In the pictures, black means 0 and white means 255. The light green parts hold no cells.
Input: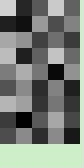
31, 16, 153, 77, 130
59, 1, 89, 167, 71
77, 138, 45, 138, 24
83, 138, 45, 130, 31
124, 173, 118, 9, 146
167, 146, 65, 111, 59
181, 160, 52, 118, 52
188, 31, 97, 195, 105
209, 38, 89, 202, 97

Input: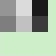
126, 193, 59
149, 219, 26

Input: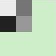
33, 152
235, 117

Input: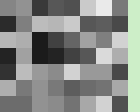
35, 161, 27, 35, 65, 87, 218, 174
43, 127, 188, 182, 202, 87, 93, 73
50, 188, 153, 139, 210, 153, 153, 73
108, 108, 146, 139, 115, 168, 210, 80
133, 146, 57, 87, 80, 202, 234, 121
174, 121, 146, 121, 93, 108, 115, 168
182, 174, 27, 65, 101, 161, 127, 210

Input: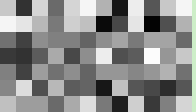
57, 50, 92, 170, 72, 142, 237, 80, 92, 252, 150, 200
113, 65, 142, 128, 128, 100, 142, 164, 121, 164, 164, 106
128, 65, 157, 113, 142, 100, 150, 150, 134, 150, 178, 113
134, 221, 80, 184, 92, 100, 23, 192, 86, 72, 44, 86
192, 157, 157, 106, 170, 221, 121, 31, 207, 57, 128, 213
200, 50, 213, 106, 213, 245, 178, 23, 237, 86, 200, 245
245, 229, 184, 121, 207, 192, 10, 72, 229, 3, 80, 178

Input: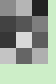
54, 217, 93
66, 85, 126
140, 181, 34
196, 101, 175
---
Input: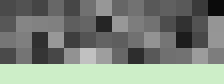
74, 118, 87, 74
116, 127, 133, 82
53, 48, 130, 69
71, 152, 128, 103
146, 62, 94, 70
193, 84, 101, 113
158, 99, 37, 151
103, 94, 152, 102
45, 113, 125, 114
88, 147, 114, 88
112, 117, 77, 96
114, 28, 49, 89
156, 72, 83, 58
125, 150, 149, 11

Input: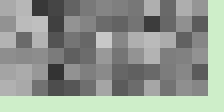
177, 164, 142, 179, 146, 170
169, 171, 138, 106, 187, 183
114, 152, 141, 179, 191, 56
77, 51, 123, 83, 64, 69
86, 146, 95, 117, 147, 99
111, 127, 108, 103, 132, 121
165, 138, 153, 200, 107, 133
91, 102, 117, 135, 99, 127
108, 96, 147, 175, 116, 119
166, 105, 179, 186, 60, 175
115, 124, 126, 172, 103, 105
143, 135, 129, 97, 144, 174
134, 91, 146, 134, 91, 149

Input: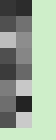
82, 110, 125, 59, 79, 189, 80, 53
202, 35, 200, 104, 134, 141, 113, 44

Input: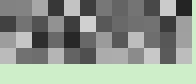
187, 157, 65, 130
113, 198, 115, 131
110, 46, 82, 167
181, 105, 146, 55
99, 39, 61, 195
79, 104, 208, 62
172, 155, 88, 119
173, 88, 105, 100
139, 189, 112, 116
200, 110, 114, 72
90, 87, 59, 203
189, 160, 159, 36

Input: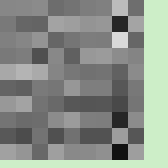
161, 88, 116, 152, 100, 168, 121, 128, 121, 135
149, 76, 107, 163, 95, 180, 125, 134, 102, 136
104, 115, 109, 115, 122, 170, 80, 148, 100, 139
159, 80, 140, 105, 118, 133, 136, 102, 163, 109
137, 113, 155, 87, 151, 119, 96, 117, 158, 115
138, 82, 126, 85, 126, 113, 152, 125, 148, 125
144, 82, 125, 86, 126, 115, 155, 124, 151, 128
17, 157, 38, 73, 87, 97, 140, 217, 38, 188
158, 86, 140, 117, 120, 139, 132, 102, 164, 110

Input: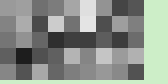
134, 95, 117, 131, 154
83, 29, 146, 172, 159
168, 80, 102, 74, 112
102, 96, 47, 204, 124
126, 180, 63, 114, 166
138, 133, 62, 228, 223
152, 197, 93, 78, 147
137, 155, 61, 158, 69
82, 177, 108, 127, 85

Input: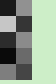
126, 10, 44, 198, 26
69, 106, 139, 53, 145

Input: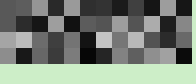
141, 165, 88, 88
24, 187, 44, 93
103, 108, 22, 149
59, 63, 158, 41
124, 116, 17, 154
6, 19, 92, 47
37, 196, 84, 51
130, 118, 157, 27
95, 184, 84, 64
143, 83, 172, 21
161, 43, 30, 157
11, 105, 135, 22
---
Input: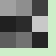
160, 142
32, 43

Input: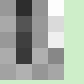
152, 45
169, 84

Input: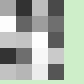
167, 50
253, 100

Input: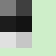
124, 63
28, 19

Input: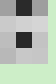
160, 42
202, 209

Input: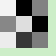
243, 0
135, 222

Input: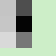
196, 78
198, 4
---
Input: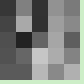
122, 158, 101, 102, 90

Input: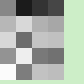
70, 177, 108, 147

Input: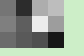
189, 236, 89

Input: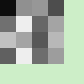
77, 103, 164, 96

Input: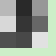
151, 53, 79

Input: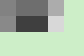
172, 63
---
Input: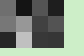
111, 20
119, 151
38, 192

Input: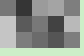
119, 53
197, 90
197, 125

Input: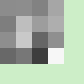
140, 141
126, 190
142, 201

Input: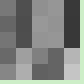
120, 79
102, 77
117, 78

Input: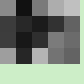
138, 17
60, 40
61, 24

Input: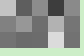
195, 94
129, 151
115, 107

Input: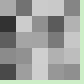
170, 114
50, 204
94, 165
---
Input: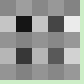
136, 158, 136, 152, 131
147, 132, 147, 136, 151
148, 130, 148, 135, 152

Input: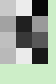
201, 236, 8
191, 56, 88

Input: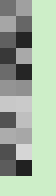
114, 160
96, 36
107, 37
200, 202
172, 167
92, 33

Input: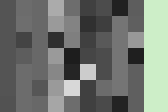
84, 108, 104, 171, 109, 64, 76, 33, 93
84, 68, 104, 47, 127, 64, 89, 117, 152
84, 108, 104, 135, 37, 204, 76, 117, 95
82, 108, 104, 166, 109, 64, 74, 35, 95

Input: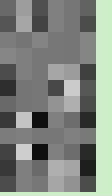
105, 157, 80, 128, 118, 98
124, 117, 132, 119, 118, 133
76, 127, 119, 166, 156, 64
105, 117, 119, 147, 175, 76
124, 127, 119, 119, 128, 121
56, 127, 106, 175, 165, 30

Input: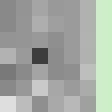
137, 148, 165, 153, 155, 177
148, 149, 153, 143, 155, 178
121, 138, 164, 140, 143, 190
222, 188, 143, 169, 184, 160

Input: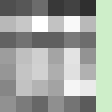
79, 87, 108, 56, 66, 47
98, 114, 95, 95, 122, 109
150, 196, 209, 174, 224, 177
145, 123, 103, 143, 116, 91

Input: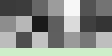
58, 60, 103, 156, 247, 83, 115
188, 78, 194, 95, 154, 119, 190

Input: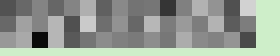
82, 104, 132, 102, 132, 175, 96, 137, 115, 118, 53, 128, 178, 147, 80, 210
152, 169, 10, 182, 89, 117, 140, 128, 122, 141, 119, 172, 138, 130, 148, 74
